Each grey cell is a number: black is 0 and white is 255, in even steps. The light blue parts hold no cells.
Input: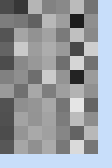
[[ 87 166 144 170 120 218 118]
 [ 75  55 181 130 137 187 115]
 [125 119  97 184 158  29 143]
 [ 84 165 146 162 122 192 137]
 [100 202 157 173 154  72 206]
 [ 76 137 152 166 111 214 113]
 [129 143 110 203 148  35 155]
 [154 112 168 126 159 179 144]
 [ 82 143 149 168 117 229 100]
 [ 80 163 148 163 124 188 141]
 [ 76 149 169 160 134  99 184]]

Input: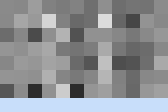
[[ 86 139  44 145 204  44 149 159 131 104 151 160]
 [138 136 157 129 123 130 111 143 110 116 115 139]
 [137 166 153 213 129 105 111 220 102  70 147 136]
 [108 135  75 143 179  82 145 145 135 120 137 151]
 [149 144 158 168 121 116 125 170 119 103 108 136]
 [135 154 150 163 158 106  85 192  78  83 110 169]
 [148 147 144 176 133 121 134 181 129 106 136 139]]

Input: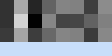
[[ 58 165  61 104 133 129  59 136]
 [ 50 168  37  99 132 129  62 140]
 [ 50 211   2 134  68  70  98 128]]

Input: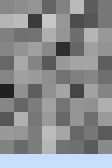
[[130 106 124 181 114 111  91 138]
 [136 141 148 100 130 186  93 119]
 [181 187  59 199 151  77  86 119]
 [128 113 114 175 149 110 181 152]
 [134 147 159 137  46 102 159 147]
 [103 169 132  89 153 164 164  94]
 [133 160 155 143 114 128 134 111]
 [ 33 144  94 144 164  69 162 132]
 [134 102 125 161 116 149 145 175]
 [ 86 176 119 154 104 149 111 155]
 [153 150 125 188 165 103 119  90]]

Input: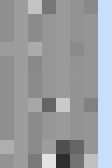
[[147 157 123 227  46 115 191]
 [143 157 195 118 154 147 137]
 [143 157 139 150 154 147 149]
 [143 157 139 150 154 147 149]
 [157 157 171 150 154 139 149]
 [143 157 137 150 154 147 149]
 [143 157 139 150 154 148 149]
 [143 157 139 150 154 147 149]
 [143 157 167 101 201 147 129]
 [143 157 139 150 154 147 149]
 [143 157 139 150 154 147 149]
 [174 157 139 157  80 102 149]]

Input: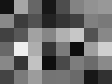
[[ 68 123 156 116 117 106  23  49]
 [ 19 166 102  23  77 131 146 152]
 [137  60  81  35  53  64 128 121]
 [ 65  88 162 134 177 199  82 136]
 [104 239 174  55 124  13 159 207]
 [136  53 194  14  73 125 107 138]]
